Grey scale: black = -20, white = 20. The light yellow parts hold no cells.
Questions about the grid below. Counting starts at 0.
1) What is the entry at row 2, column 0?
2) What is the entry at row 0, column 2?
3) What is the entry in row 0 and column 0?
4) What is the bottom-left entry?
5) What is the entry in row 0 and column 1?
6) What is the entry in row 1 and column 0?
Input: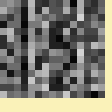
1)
-5
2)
-1
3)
1
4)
9
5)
3
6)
7

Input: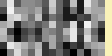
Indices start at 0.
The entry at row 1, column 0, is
-8
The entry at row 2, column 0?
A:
-18
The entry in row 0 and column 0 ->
0
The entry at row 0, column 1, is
16
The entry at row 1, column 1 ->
18
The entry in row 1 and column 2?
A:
4
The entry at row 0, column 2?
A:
-6
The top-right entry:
0
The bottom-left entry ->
-20
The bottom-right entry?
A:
4

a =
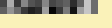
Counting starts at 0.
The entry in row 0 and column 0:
-9
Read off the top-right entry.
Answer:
-3
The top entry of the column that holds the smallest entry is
-9
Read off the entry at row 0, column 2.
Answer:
-11
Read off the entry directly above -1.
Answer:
-5
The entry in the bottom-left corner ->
-5
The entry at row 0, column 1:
7

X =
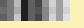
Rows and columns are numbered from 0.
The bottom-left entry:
-5
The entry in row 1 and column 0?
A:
-3
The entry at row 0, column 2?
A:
9
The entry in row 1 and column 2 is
7
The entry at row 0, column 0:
-5
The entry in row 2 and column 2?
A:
11
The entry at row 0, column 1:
-1
